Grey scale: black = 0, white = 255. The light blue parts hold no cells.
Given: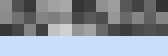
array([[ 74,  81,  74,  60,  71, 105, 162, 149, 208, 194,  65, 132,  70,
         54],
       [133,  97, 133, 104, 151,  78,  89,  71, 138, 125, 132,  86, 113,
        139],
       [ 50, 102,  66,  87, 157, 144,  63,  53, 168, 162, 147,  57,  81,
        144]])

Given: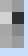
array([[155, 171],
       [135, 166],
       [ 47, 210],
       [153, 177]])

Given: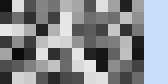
array([[106,  64, 105, 223, 220,  79,  72,  40,  85, 203, 211,  36],
       [ 67, 106, 140,  22, 231, 218, 106, 194, 162, 128,  90,  77],
       [ 22, 192,  98,  21,  34, 228, 103,  47, 226,  43,  11, 164],
       [ 30, 186, 126, 119,  95, 148, 210, 217, 189,  63, 141,  56],
       [120,  49, 198,  67,  91,  82, 231, 178,  34, 173, 218, 231],
       [146, 192, 110, 122, 110, 156, 229,  64, 131,  48, 111,  56],
       [161,  33, 161, 224,  84, 167, 181, 116, 133,  82, 221,  17]])

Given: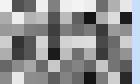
array([[ 40, 206, 123,  20, 104, 130,  93, 139, 141, 231, 139],
       [ 89, 116, 197, 104, 131, 117, 200, 105, 166, 139, 103],
       [147, 115,  58, 173, 112, 189,  27, 196,  85,  60, 174],
       [208, 105,  73, 220, 218, 210,  73, 212,  85,  51, 206],
       [143, 154,  58, 123, 107, 126,  62, 122, 125, 157, 153],
       [ 28, 220, 173,  20,  95, 187,  84, 189, 179, 237, 172],
       [231, 176, 109, 237, 243, 238, 128, 239,  99,  81, 243]])

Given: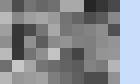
array([[145,  77,  77,  95, 110, 126, 160, 155, 150, 182],
       [181, 123, 130,  92,  99, 108, 117, 165, 199, 110],
       [150, 148, 125,  68,  96, 195, 143, 116,  56, 186],
       [148, 140, 127, 129, 147, 139,  93, 144,  54, 142],
       [ 80, 142, 131, 125, 118, 168, 118,  75,  54, 159],
       [136,  91,  78, 101, 115, 153, 165, 158, 135, 185],
       [ 73,  54,  38, 169, 169, 112, 103, 115,  77, 138]])

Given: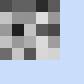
array([[211, 215,  86, 198, 108],
       [158, 218, 173, 153, 194],
       [ 72,  90, 194,  30, 153],
       [152, 221, 146, 147, 195],
       [ 90,  43,  97,  97,  77]])

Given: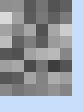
array([[132, 146, 132, 127, 118, 136],
       [158, 172, 131, 163,  94,  87],
       [ 84,  61, 118,  75, 168, 159],
       [134, 185, 177, 162,  81,  86],
       [167, 155,  93, 126,  98, 188],
       [204, 167,  82, 166, 132, 163],
       [123,  97, 121,  92, 161, 217],
       [ 95,  83, 116,  89, 145, 143]])

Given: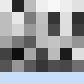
array([[111,  72,  78,  54,  89, 150,  84],
       [222,  27, 187,  68, 165,  14,  65],
       [148, 178, 195, 187,  90, 121, 163],
       [ 62, 222,  74, 188, 154, 211, 189],
       [ 48, 223,  53, 193, 123, 231, 189],
       [225, 238, 248, 239, 188,  36, 235]])
